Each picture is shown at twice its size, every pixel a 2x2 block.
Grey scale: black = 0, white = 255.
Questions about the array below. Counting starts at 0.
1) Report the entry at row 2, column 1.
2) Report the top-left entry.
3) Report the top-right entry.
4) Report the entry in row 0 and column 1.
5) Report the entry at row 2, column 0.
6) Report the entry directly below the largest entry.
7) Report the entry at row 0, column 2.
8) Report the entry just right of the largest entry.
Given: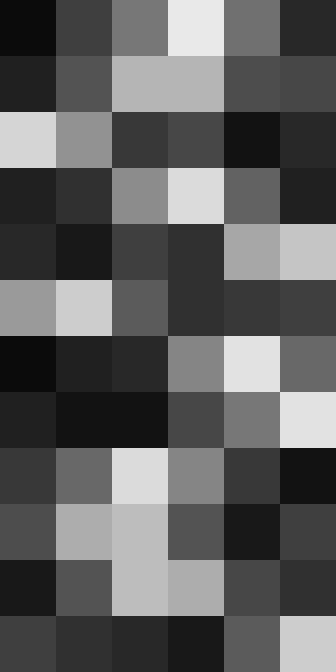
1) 146
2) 11
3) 40
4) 63
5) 213
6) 181
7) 119
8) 112

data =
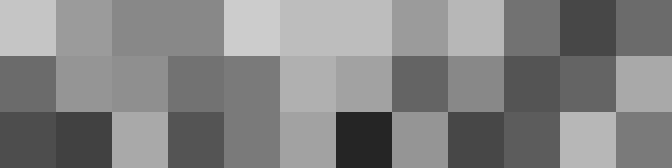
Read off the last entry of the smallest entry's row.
122
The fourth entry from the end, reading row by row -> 71
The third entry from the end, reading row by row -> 92
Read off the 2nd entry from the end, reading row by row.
183
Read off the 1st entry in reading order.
197
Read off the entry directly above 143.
136
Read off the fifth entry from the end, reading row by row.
149
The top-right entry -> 107
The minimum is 37
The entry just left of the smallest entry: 162
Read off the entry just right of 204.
189

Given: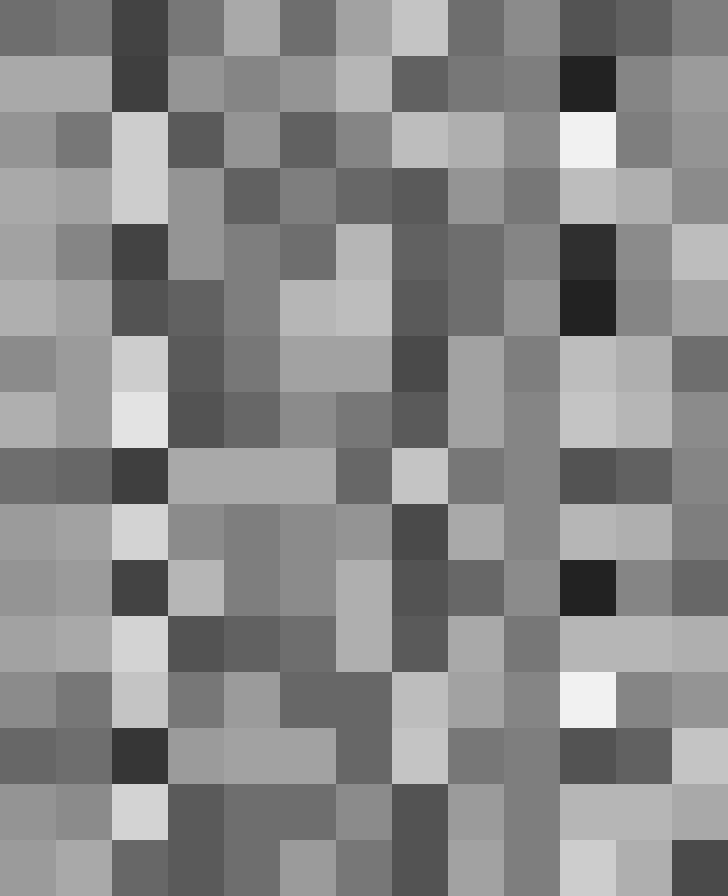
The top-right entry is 126
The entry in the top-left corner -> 110
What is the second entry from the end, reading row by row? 175
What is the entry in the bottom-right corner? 74
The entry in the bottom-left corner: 154
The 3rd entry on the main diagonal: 204
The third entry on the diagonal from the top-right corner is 240
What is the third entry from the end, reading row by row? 204

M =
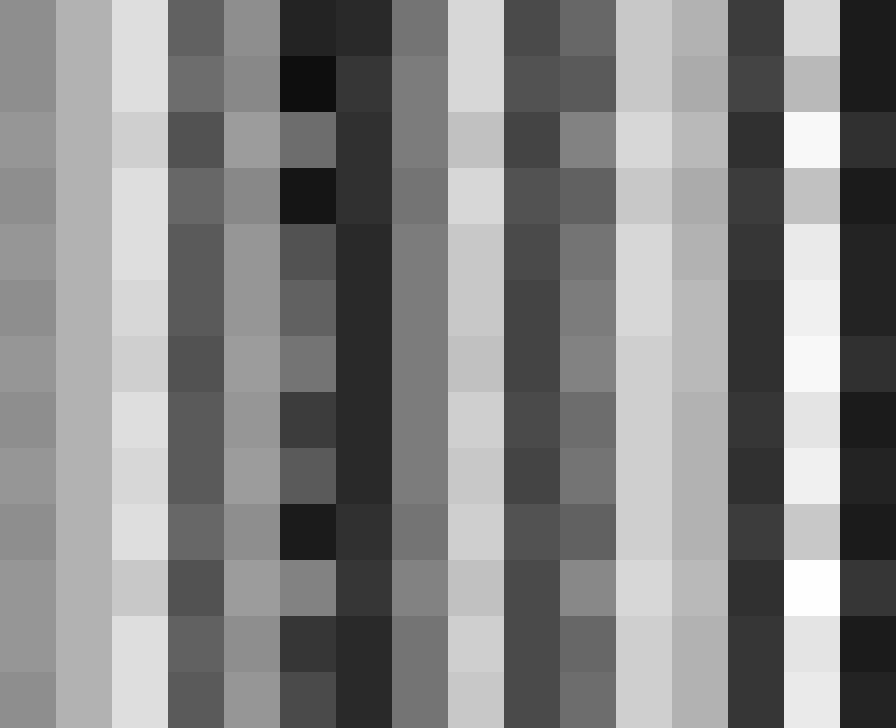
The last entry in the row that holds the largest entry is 54
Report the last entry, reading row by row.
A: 35
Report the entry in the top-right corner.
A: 27
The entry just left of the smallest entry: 136
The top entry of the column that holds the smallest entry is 35
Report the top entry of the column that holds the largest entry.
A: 215
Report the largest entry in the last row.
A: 234
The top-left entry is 142
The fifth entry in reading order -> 142
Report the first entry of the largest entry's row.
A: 150
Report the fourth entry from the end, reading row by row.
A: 178
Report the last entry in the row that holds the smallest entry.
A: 27
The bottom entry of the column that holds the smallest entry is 74
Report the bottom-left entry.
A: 142
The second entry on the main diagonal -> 178
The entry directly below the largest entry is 228
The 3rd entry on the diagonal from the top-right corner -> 48
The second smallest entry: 21
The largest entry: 254
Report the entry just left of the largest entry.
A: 48

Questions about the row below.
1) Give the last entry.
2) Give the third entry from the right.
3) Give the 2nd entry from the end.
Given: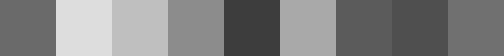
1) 112
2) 91
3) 79

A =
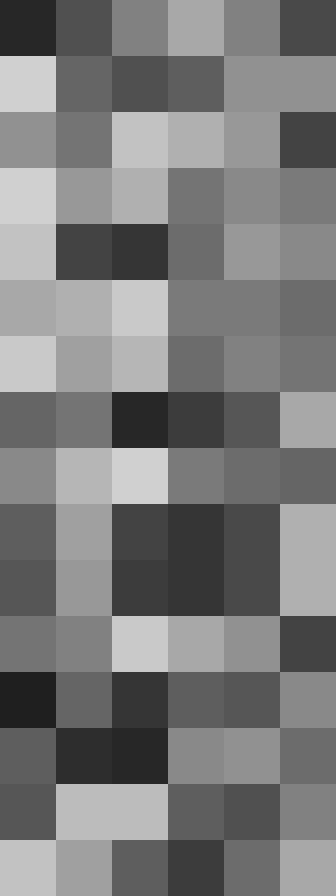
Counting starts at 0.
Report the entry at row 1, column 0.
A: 208
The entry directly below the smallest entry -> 94
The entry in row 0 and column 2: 129
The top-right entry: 73
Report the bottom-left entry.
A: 194
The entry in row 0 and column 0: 39
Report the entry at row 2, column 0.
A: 145
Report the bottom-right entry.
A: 168
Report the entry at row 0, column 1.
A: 80
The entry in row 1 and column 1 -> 101
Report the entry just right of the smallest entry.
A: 101
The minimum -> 31

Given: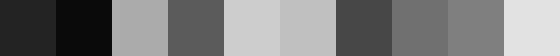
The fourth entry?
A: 91
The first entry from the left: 35

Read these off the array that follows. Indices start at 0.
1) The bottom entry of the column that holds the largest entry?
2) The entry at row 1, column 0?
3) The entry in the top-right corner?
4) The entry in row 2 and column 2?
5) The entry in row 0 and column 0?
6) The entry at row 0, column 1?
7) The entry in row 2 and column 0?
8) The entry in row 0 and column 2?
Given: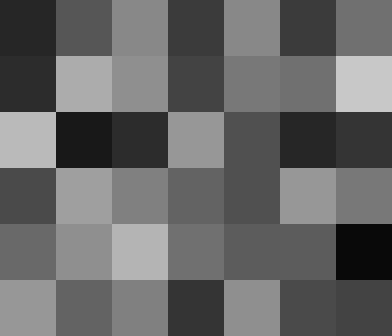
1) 67
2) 44
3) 112
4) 44
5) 38
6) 86
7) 186
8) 136

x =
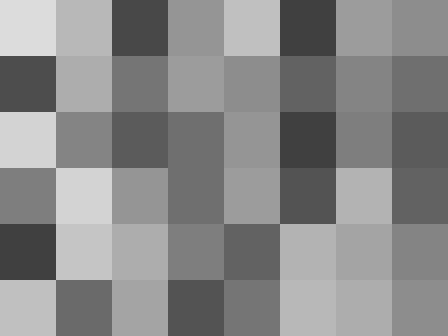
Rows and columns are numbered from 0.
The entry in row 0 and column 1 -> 186
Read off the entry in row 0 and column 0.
219
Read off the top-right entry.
141
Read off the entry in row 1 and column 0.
77
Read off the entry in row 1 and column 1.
172
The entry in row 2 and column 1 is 133
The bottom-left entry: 192

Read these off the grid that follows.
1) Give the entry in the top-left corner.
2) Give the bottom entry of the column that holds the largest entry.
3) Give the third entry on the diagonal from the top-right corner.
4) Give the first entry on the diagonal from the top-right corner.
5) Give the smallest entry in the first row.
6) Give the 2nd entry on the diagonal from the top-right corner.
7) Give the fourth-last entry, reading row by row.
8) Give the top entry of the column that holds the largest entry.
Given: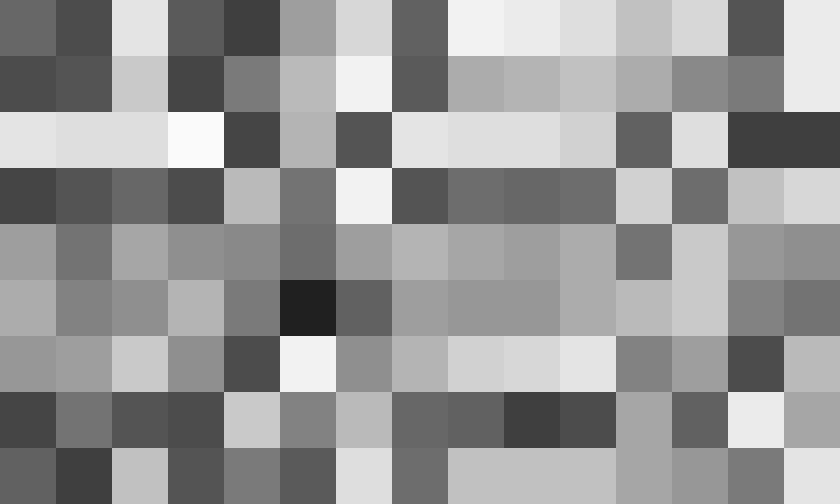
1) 103
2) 84
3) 222
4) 235
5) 63
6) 122
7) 166
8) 90

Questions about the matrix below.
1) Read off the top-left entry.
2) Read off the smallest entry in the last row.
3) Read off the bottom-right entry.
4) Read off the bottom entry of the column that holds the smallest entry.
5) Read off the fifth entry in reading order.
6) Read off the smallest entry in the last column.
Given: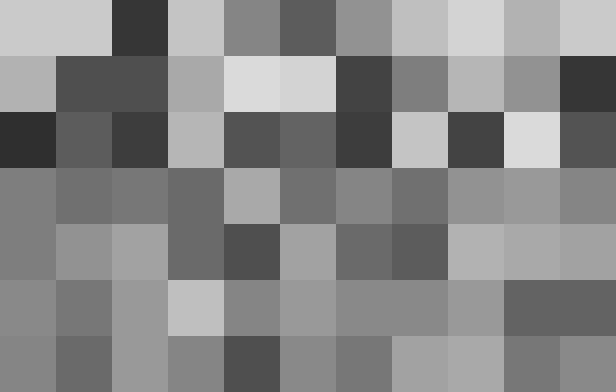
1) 203
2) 77
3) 138
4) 132
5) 132
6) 53

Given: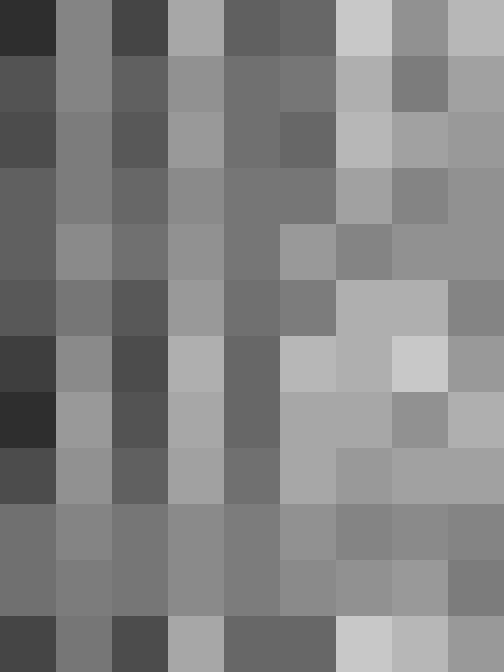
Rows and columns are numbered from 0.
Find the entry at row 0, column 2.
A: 69
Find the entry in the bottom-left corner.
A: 69
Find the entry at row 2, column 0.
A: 76
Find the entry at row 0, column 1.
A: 132
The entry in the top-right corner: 183
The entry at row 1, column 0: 82
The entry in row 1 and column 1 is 132
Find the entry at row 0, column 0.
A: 46
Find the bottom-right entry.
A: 153
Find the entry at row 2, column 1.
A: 124

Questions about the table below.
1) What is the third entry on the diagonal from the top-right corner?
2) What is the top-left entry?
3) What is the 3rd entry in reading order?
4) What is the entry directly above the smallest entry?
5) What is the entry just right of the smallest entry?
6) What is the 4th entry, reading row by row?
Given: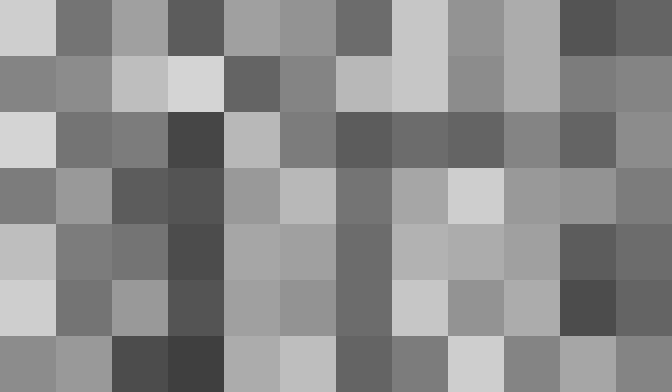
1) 132
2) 206
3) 160
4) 84
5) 172
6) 92
